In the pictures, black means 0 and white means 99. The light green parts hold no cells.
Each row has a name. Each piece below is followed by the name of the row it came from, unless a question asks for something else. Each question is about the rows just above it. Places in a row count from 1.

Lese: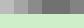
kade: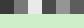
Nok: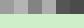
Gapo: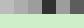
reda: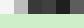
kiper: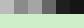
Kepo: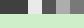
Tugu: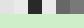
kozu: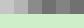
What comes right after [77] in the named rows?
[70]
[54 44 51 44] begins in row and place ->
kozu, 3
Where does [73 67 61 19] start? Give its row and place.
Gapo, 1
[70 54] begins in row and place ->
kozu, 2
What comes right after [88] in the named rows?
[91]

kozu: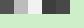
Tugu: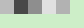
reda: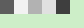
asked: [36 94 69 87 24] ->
reda
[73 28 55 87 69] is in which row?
Tugu
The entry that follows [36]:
[94]
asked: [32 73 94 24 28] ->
kozu
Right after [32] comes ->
[73]

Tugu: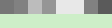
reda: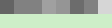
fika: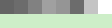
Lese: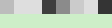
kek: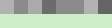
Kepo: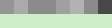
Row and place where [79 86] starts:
Lese, 6
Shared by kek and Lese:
[54]
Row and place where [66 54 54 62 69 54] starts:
Kepo, 2
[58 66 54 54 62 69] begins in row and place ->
Kepo, 1
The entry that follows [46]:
[50]
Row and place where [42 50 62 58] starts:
fika, 2

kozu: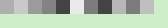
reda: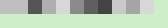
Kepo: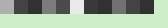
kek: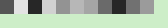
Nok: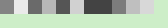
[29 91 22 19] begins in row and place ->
Kepo, 5
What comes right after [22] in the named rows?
[19]
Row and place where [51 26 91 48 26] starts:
kozu, 4
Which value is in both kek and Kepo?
[44]
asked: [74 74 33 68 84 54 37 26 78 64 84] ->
reda
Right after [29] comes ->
[91]

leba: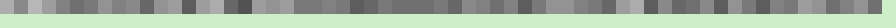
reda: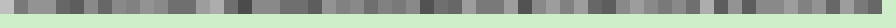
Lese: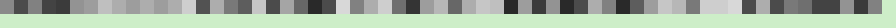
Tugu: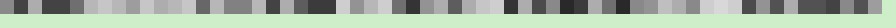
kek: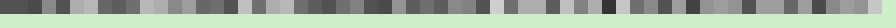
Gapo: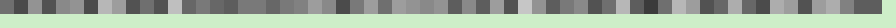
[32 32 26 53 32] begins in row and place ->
Tugu, 58
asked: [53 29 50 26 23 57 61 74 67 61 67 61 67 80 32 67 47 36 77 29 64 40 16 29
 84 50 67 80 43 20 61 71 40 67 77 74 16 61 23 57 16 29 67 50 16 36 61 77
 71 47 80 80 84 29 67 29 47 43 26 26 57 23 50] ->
Lese
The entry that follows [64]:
[40]

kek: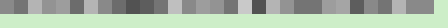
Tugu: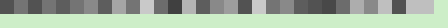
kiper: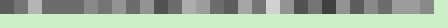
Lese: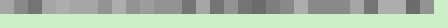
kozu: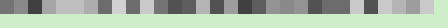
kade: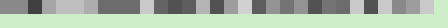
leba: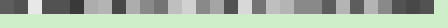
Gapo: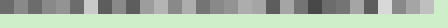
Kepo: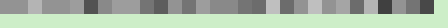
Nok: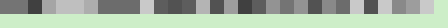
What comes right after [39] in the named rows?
[32]
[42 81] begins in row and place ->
kozu, 8
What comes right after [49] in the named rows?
[53]

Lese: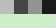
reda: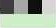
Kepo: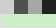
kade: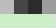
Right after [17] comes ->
[61]
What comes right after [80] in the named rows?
[31]
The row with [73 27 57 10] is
Lese
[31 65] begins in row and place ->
Kepo, 2

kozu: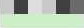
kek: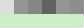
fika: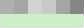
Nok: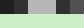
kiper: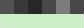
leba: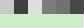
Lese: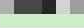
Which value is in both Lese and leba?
[28]
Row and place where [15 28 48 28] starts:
kiper, 3
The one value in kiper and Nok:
[32]

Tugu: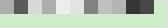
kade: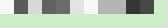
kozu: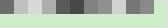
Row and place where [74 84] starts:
kozu, 2
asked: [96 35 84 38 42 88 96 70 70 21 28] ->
kade
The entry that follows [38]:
[42]
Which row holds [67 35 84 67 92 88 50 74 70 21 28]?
Tugu
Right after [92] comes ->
[88]

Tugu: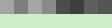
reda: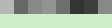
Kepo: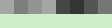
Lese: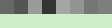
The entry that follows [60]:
[20]
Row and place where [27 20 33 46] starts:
Kepo, 5
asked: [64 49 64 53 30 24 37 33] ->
Tugu
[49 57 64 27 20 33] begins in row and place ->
Kepo, 2

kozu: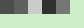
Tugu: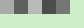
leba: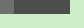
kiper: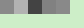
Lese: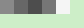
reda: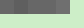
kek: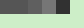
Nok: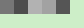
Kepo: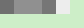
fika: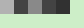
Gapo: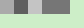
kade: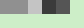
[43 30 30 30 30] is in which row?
leba
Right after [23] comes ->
[33]
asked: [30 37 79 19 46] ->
kozu
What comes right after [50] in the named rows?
[53]
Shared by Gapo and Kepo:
[46]
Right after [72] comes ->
[30]
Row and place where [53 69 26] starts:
kiper, 1

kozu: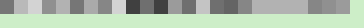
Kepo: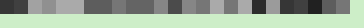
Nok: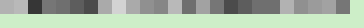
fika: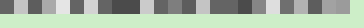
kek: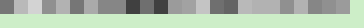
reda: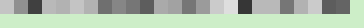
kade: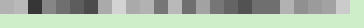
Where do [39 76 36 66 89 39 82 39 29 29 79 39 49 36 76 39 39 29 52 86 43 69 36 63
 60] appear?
fika
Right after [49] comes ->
[36]
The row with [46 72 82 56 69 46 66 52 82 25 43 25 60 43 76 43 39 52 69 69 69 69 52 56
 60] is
kozu
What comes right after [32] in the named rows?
[43]

